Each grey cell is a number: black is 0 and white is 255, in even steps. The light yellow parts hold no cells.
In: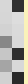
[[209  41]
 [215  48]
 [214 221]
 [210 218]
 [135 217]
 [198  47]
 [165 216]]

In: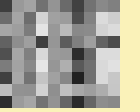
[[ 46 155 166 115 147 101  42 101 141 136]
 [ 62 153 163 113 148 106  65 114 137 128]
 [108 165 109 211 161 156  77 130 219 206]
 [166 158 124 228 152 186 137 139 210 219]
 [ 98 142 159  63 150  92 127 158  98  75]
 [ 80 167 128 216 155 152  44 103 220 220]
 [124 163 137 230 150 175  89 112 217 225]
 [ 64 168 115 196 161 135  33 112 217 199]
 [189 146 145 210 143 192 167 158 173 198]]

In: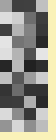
[[148 214 142 188]
 [163  63  64 192]
 [221 206 109  61]
 [ 63 180 130  56]
 [228 116 125  40]
 [222 180  81 229]
 [ 38 186  33  46]
 [192  88 156 205]
 [ 52 108  51  50]
 [ 59  60 175  41]
 [218 139  55 210]]

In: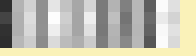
[[ 46 183 204 139 218 187 174 203 125 177 136 184  86 251 217]
 [ 46 179 209 144 229 194 167 213 122 179 128 183  94 251 224]
 [ 68 175 220 144 253 206 165 238 122 191 116 184 106 234 211]
 [ 49 175 215 145 238 199 165 224 120 180 123 182  98 248 225]]

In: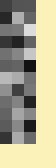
[[ 52 170 105]
 [ 65  84  85]
 [ 39 174 101]
 [117 122 220]
 [ 53  34  99]
 [113 134 198]
 [ 95 100  18]
 [184 171 114]
 [144  63 120]
 [109 131  34]
 [ 99 165 135]
 [ 91 136  26]]

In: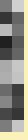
[[124 197]
 [123 208]
 [ 53 102]
 [185 116]
 [ 32  89]
 [ 64 101]
 [170 199]
 [174 195]
 [107  61]
 [134  73]
 [ 70  54]]

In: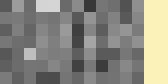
[[123  97 116  77  76 117 103 137 112 115 127 103]
 [ 89 156 108 212 213 106 139  56 118 111  82 143]
 [120 122 110 122 117 134  88 148 110 130  89 135]
 [ 95 127 101 134 121 154  63 133  93 137 149 123]
 [119 110 107 143 127 146  69 165 109 147 125 145]
 [ 87 107 190 131 125 127  94 141  90  90 119 104]
 [ 95 108 117 116 134 121  65 121  60 114 136 117]]
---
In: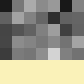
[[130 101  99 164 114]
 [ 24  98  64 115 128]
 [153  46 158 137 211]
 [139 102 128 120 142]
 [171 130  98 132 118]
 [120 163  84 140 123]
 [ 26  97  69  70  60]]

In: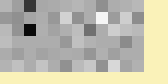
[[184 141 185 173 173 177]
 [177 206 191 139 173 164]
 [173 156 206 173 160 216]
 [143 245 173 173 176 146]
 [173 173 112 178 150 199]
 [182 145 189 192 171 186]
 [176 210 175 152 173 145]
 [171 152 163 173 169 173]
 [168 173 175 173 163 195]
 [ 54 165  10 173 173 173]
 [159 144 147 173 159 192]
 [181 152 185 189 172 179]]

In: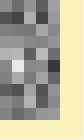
[[159 153 138 148 110  55 101 144 137 153]
 [ 95  69 167 132 187 141 163  84  92 149]
 [148 175 119 135  96 137 123 163 177 124]
 [109  68 122 149 183 232 170  81 122 106]
 [140  83 127 150 177 134 129  96 138 130]]

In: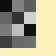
[[ 93 208  18 112]
 [128  50 189 104]
 [ 13 100 122  61]]

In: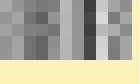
[[142 165 139 164 164]
 [163 124 172 127 124]
 [200 216 184 208 214]
 [ 61  70  63  70  70]
 [148 149 150 150 149]
 [185 181 183 181 181]
 [126 148 116 143 147]
 [120  97 125 100  99]
 [131 115 129 115 115]
 [148 163 146 163 164]
 [168 149 162 146 148]]

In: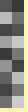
[[ 56 112  82 199 119  68 187 120 204]
 [ 85 186  68 159  58 148  97  68 111]]

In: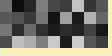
[[ 86 102  24  61]
 [ 53 178  66  87]
 [195  26  35 203]
 [ 61 160  44  27]
 [ 71  18  28 201]
 [125 117  48 125]
 [ 38  58 106 173]
 [ 13  81  44 190]
 [112  87 119  75]]
